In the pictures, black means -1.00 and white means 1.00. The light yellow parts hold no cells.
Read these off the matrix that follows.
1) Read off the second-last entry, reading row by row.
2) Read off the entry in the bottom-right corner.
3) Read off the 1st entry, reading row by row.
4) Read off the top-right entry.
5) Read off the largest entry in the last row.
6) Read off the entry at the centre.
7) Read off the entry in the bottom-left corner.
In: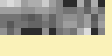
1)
-0.66
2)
0.03
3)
0.59
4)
-0.66
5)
0.72
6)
-0.21
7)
0.13

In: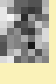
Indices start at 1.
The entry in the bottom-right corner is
0.01
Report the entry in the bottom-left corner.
0.70
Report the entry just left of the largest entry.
0.81
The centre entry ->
-0.45
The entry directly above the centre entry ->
-0.35
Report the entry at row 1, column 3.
-0.22
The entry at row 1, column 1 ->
0.58
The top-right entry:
0.35
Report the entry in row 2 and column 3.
-0.22
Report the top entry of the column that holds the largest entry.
0.48
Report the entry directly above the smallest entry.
-0.09
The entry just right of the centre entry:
-0.57
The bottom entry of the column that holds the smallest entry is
-0.22
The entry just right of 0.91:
0.48
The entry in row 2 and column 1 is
0.81
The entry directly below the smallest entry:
0.35
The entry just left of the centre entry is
0.11
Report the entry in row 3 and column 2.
0.91
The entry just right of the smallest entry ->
0.48

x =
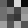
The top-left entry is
-0.24
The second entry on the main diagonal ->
0.01
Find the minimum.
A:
-0.93
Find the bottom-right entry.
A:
-0.34
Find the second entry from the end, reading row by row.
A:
0.36

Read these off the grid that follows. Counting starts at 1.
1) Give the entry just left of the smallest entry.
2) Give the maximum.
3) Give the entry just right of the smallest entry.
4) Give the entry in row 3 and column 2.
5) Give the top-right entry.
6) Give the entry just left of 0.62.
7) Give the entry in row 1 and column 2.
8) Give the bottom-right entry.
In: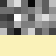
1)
-0.13
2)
0.98
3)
0.12
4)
-0.60
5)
0.49
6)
0.12
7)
0.37
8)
-0.48

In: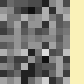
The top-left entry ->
-0.52
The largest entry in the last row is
0.61
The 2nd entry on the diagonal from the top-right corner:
0.27
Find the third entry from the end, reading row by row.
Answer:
-0.62
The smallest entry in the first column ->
-0.62
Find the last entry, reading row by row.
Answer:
0.38
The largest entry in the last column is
0.50
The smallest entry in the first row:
-0.74
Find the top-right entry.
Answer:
-0.41
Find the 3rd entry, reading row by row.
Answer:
-0.30
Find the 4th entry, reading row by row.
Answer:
-0.30
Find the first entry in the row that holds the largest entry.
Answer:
0.38
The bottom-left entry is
0.27
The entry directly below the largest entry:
-0.87
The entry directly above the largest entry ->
-0.52
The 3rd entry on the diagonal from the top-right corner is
-0.07
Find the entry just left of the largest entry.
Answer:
-0.07
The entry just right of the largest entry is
-0.41
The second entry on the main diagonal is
0.06
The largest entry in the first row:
0.27
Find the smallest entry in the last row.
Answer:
-0.74
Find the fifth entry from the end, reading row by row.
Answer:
0.16
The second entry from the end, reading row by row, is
-0.30
